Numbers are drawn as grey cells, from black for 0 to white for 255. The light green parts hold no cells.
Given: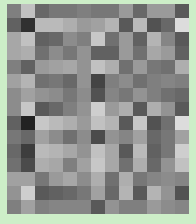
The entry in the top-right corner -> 89
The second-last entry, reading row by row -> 140
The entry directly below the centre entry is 193
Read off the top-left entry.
127
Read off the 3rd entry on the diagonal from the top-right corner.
180
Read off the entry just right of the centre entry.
154
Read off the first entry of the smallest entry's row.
97
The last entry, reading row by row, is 133
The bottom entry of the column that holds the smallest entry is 161
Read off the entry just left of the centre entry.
147
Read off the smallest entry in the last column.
82
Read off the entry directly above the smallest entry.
199
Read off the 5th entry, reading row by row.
119
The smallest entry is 34
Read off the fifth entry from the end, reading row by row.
127
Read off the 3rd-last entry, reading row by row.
154
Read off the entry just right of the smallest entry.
199
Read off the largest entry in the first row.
193
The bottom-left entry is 127

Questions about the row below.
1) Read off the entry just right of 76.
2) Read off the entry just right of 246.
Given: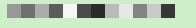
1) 43
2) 76

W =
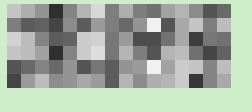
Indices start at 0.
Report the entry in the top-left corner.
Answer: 196
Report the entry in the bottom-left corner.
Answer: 69
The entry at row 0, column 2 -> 148
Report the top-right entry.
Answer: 105
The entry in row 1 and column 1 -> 92
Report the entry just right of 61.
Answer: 119
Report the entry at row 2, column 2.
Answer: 132
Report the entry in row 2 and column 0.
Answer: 209
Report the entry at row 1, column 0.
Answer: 126
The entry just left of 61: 168
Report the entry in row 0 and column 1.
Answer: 174
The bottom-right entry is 168

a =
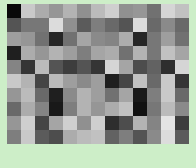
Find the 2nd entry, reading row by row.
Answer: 201
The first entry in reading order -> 9
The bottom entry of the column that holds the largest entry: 220
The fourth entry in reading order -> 150
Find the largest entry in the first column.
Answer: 201
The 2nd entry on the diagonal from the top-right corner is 138
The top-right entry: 193
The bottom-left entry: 126
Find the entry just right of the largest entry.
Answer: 61
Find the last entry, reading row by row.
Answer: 91
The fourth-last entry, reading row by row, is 84
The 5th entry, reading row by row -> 179
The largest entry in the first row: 213
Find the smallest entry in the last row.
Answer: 77
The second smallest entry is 17
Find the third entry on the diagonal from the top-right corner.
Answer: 119

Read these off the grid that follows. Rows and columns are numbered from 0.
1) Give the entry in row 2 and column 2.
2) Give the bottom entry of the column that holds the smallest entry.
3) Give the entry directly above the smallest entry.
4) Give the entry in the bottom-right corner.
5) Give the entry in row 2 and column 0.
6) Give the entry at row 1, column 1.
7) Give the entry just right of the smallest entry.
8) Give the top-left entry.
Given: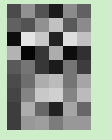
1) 200
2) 152
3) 228
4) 152
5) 13
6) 83
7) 55
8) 75

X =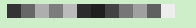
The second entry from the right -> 96
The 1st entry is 52
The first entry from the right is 237
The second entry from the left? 103

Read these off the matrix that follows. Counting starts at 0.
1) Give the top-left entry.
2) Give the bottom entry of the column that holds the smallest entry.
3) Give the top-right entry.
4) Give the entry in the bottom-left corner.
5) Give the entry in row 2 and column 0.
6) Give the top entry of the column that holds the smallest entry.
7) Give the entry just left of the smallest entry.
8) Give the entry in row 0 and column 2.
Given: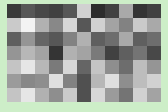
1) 58
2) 215
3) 65
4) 196
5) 95
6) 45
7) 209
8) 72

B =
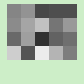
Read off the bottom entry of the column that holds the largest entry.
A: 236
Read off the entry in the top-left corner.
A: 133
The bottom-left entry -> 206
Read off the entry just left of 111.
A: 98
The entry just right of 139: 165
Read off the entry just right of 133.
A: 147

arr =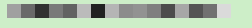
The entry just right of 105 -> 49
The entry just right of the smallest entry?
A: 181

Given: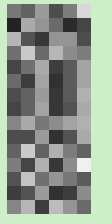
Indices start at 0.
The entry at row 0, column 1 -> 98
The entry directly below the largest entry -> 91
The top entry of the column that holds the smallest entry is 119
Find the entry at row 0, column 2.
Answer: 155
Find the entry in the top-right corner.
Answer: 216
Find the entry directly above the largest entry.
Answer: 98
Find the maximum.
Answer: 240
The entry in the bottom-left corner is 133
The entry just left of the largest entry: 140
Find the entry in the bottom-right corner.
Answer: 106
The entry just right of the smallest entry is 170
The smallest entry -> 34

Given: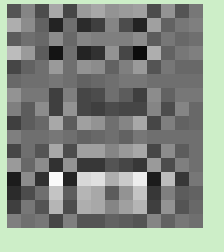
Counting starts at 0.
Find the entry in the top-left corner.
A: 84
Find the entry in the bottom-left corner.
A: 127
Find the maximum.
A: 250
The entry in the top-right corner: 119
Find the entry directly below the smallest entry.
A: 154
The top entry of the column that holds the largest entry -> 168
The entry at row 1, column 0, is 174
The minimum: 12
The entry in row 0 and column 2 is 76
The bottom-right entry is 111
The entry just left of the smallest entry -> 70
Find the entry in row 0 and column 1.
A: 133
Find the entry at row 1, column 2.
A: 98
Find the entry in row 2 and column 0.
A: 92
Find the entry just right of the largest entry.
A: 35
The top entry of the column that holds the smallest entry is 160
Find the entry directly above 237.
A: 55

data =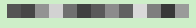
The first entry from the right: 154
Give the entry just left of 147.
71
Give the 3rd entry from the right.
126
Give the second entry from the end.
56

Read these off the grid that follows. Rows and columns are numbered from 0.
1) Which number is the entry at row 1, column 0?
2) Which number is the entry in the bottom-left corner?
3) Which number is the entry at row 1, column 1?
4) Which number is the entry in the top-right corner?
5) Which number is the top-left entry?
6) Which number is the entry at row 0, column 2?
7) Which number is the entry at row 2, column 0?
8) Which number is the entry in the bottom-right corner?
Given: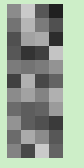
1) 115
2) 131
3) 182
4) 32
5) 139
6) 87
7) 80
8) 99

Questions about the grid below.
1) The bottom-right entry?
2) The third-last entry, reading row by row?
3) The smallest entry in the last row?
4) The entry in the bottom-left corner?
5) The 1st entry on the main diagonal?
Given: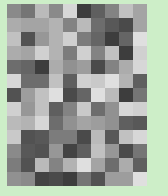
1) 223
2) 157
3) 61
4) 145
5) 138
